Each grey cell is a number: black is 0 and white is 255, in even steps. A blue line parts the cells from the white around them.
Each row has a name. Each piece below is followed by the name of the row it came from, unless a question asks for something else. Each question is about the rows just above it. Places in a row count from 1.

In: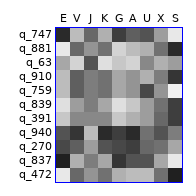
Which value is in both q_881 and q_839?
[113]
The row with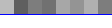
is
q_910

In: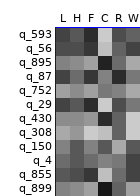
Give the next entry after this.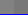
[67]
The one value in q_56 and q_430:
[98]
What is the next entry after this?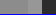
[98]
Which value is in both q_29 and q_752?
[120]
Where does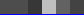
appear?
q_56

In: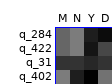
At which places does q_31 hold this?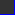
1 2 4
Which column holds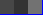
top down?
D
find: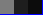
q_284
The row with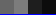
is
q_284

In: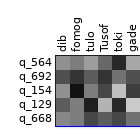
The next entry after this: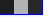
[202]
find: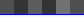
q_692
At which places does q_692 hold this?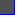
1 6

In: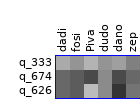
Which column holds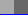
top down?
dadi
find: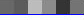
q_626
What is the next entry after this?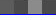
[104]
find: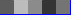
q_626
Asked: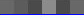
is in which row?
q_674

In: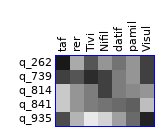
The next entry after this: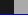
[85]
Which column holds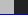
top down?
Visul

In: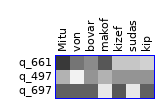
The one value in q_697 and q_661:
[87]
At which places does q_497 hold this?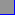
3 5 6 7
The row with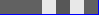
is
q_697
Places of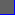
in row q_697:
1 2 3 7
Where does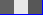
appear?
q_697

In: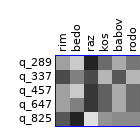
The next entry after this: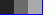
[119]
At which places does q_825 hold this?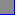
5 6
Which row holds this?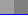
q_647

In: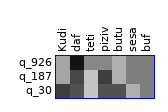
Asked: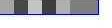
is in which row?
q_187
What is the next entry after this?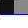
[136]
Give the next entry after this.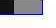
[175]
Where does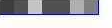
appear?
q_30
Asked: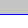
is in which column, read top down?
teti
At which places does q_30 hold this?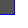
2 4 5

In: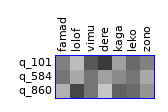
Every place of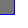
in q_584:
1 3 6
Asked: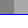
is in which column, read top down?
zono
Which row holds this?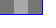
q_584

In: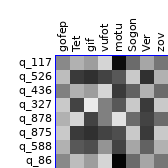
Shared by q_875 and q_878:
[67]
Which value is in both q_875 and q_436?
[58]
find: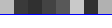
q_526
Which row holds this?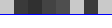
q_875
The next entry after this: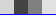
[107]
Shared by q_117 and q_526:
[177]
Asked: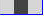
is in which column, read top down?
vufot

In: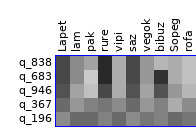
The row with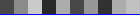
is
q_683
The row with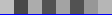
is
q_946

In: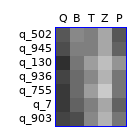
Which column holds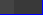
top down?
Q
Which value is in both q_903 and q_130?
[118]
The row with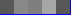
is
q_502
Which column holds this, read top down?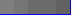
B
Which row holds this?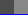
q_903
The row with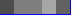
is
q_945

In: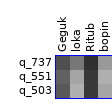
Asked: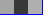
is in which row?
q_551
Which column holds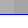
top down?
bopin

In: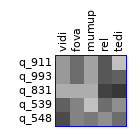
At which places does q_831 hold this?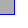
1 2 3
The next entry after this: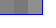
[109]

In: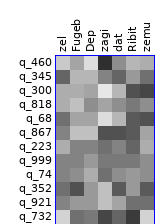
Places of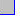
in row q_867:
2 3
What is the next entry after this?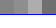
[142]
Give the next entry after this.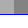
[131]
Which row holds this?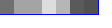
q_68
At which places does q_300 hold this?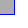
1 2
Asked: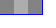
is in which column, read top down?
zel

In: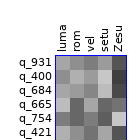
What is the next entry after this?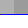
[199]
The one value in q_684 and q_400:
[155]
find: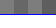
q_754

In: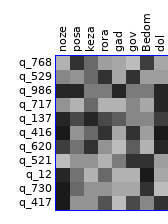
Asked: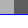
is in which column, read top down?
gad
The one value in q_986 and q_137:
[38]
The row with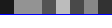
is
q_417
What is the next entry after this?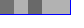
[26]
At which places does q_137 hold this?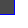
2 4
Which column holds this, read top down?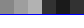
Bedom
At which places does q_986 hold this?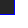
1 2 5 8

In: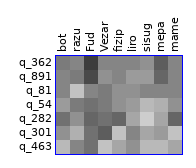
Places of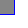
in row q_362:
2 4 5 6 9
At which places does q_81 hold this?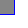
1 3 7 8 9
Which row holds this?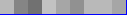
q_463
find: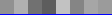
q_301
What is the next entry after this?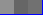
[102]

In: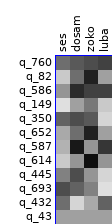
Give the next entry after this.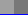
[201]
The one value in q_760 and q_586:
[65]
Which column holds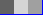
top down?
dosam
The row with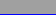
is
q_43
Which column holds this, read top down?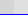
luba
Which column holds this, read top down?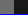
dosam
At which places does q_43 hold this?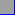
1 2 3 4

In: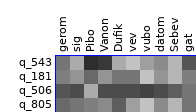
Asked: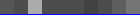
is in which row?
q_506
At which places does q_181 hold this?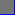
5 6
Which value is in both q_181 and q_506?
[117]
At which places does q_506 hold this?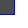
2 4 5 6 8
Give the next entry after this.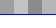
[117]
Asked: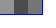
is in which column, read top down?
sig
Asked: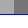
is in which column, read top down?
Dufik

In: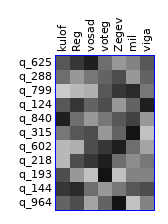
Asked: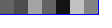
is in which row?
q_964
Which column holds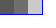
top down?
kulof
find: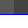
q_840
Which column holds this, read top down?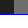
Zegev
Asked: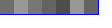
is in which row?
q_288

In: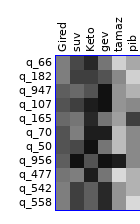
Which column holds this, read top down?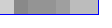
tamaz
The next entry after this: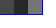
[208]
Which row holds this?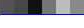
q_50
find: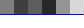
q_558
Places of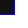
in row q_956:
2 4

